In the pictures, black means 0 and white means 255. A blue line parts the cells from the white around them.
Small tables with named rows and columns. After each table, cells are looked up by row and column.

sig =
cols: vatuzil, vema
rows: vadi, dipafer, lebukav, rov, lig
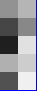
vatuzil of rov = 176
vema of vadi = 181
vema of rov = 205
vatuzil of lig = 81
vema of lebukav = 225
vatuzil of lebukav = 31
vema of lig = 240
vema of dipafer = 136
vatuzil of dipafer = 70
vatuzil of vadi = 146

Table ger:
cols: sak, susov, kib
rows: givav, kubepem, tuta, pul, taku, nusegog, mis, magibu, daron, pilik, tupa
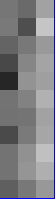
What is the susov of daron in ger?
145
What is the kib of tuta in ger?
153
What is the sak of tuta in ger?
100
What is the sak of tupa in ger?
95
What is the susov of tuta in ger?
120
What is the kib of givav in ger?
162
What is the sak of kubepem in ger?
121
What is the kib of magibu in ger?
166
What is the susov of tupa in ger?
120
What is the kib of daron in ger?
192
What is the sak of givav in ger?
118
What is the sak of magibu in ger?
74
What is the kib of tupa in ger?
152

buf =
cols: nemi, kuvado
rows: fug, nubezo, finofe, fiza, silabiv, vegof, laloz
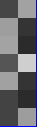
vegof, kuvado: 43
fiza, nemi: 85
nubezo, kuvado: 52
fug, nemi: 70
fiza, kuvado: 207
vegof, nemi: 67
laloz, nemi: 67
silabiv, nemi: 161

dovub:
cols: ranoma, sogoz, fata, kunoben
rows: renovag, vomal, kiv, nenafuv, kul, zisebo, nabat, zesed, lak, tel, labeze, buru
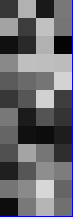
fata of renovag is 25
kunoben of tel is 125
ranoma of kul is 91
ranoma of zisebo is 55
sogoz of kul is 106
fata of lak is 118
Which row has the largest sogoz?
nenafuv

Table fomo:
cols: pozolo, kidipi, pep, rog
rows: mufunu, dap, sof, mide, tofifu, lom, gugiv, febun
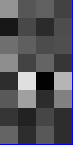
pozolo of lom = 89
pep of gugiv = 70
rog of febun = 45
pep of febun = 88
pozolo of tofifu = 45
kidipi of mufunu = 86
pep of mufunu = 96
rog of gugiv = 45
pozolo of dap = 23
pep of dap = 43
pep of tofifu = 2
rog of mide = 54
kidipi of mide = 67
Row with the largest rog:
tofifu

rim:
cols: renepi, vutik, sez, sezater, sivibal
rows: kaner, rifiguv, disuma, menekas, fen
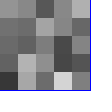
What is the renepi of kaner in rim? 148
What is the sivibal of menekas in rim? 84
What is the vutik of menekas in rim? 179
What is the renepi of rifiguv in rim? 113
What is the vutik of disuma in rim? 97
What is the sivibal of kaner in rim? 176
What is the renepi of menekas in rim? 98
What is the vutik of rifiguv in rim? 108
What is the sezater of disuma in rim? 73
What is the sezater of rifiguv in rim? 134
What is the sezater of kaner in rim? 136
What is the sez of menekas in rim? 143
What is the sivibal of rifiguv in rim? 103
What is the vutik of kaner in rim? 136
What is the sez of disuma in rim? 125
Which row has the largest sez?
rifiguv

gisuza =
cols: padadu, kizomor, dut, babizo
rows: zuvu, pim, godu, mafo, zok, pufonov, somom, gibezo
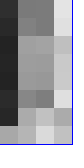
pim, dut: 123
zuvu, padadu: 47
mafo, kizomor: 157
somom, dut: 193
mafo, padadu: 37
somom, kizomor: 171
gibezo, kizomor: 181
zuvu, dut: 123
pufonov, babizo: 223
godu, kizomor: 160
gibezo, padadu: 168
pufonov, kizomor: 135
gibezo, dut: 218
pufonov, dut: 126
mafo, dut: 156
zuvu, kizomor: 122
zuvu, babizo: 228
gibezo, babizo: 193
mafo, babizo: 201
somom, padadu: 39
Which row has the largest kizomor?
gibezo

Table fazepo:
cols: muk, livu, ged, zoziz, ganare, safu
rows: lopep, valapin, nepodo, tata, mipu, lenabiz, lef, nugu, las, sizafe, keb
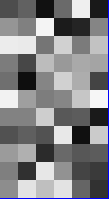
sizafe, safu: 58
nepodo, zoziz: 209
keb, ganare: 101
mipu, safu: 68
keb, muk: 141
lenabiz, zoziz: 134
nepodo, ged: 117
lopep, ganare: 239
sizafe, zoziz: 146
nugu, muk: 81
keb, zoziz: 227
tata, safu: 164
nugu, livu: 95
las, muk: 155
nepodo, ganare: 123
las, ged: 43
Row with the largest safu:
lenabiz

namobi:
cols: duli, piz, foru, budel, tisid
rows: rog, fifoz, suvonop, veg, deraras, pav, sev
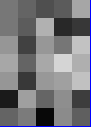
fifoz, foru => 177
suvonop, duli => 150
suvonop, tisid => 194
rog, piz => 100
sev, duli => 100
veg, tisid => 175
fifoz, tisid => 55
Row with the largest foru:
fifoz

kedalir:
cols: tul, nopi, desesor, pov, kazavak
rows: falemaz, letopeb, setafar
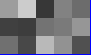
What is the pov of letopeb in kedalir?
122
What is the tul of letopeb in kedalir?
64
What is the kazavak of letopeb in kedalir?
150
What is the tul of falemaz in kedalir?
157
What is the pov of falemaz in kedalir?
130
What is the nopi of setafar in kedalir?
72
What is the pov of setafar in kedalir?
146
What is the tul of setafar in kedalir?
112
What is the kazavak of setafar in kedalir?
80
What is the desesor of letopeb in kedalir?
115
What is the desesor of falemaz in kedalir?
55
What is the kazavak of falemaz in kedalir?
108
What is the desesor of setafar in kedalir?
185
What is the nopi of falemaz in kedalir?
204
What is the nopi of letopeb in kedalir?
61

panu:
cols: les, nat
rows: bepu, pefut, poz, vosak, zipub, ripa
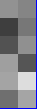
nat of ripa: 165
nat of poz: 144
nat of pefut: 119
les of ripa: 111
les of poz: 82
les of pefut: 62
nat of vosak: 85
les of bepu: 146
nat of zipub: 221
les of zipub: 164
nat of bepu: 133
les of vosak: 159

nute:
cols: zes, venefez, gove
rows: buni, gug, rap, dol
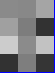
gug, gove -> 50
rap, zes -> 204
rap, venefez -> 139
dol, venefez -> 126
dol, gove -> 53
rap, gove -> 194
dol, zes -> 50
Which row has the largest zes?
rap

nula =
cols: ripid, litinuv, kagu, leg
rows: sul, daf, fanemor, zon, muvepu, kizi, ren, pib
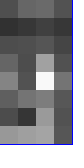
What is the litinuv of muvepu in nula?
82
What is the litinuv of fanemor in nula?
79
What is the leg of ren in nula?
82
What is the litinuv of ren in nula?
53
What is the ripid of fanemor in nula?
77
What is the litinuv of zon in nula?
77
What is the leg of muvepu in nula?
116
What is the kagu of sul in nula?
106
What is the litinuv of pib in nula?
159
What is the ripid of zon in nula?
101
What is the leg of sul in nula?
82
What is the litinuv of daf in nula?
55
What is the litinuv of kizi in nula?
116
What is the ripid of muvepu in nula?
132
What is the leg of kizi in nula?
87
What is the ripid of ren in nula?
76
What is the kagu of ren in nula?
154
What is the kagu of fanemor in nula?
85

